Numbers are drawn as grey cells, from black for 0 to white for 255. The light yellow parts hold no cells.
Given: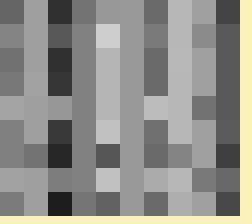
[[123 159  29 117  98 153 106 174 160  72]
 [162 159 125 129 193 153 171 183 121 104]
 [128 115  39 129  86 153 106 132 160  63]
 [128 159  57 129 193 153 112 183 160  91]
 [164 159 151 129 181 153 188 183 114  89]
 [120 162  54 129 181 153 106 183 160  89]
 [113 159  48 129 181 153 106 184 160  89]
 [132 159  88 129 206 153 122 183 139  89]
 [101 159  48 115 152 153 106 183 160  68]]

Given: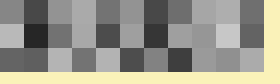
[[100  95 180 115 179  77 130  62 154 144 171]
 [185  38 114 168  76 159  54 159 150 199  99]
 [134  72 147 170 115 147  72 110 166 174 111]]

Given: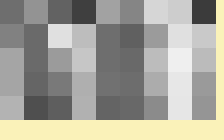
[[179  79  94 177 100 104 139 230 149]
 [165 101 121 175 113 109 172 231 154]
 [165 106 155 198 110 105 188 239 187]
 [129 106 224 189 110  96 155 224 201]
 [110 147  98  63 162 133 214 205  59]]

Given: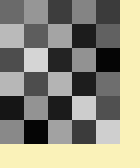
[[137   5 162  59 207]
 [ 21 147  27 205  80]
 [183  77 180  29 110]
 [ 77 213  35 146   5]
 [186  93 164  28  97]
 [106 150  61 132  59]]

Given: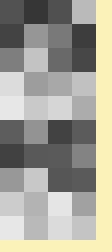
[[231 185 219 196]
 [204 179 229 161]
 [152 200  86  90]
 [ 65  89  90 131]
 [ 93 147  66  91]
 [231 201 214 172]
 [220 157 168 193]
 [126 195 105  71]
 [ 67 150 121  61]
 [ 82  54  80 186]]

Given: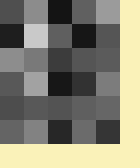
[[100 130  39 107  53]
 [ 77  88  83  95 102]
 [ 88 162  23  50 124]
 [141 121  60  85  91]
 [ 30 201  95  22  85]
 [ 79 140  20  96 155]]
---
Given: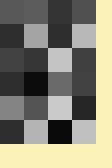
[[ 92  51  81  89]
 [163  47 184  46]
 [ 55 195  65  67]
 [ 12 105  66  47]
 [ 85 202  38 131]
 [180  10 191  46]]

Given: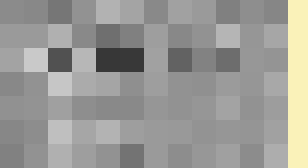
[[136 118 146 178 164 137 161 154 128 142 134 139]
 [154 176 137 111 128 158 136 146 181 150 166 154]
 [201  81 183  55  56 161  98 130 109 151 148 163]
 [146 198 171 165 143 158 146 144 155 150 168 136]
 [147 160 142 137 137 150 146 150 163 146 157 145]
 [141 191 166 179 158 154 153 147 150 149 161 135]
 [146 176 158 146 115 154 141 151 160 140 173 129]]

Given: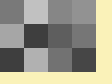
[[193 134 146 121]
 [ 62  94 118 166]
 [177 114  70  62]]

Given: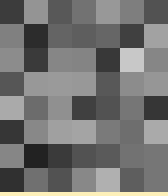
[[148  88 114 150 127  82  60]
 [ 44 101  95 103  65 161 128]
 [ 57 134 131  56 199 132 140]
 [152 154 150  89 140 149  86]
 [108 143  63  83 119  55 170]
 [135 159 163 122 110 170  55]
 [ 34  57  81  91 114 119 133]
 [111  81 135 175  95 117  48]]

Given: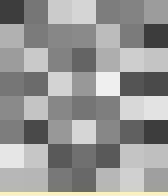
[[119 202 213 125 131 156  62]
 [123 134 138 188 123  60 176]
 [201 129 101 174 206 196 155]
 [107 211 152 239  84  74 119]
 [196 135 117 127 215 227 138]
 [ 73 153 214 135  96  61 124]
 [198  89 112  89 197 191 231]
 [181 120 103 184 208 159 184]]

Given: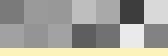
[[154 152 189 168  61 218 122]
 [147 162  94 113 233 130 161]]
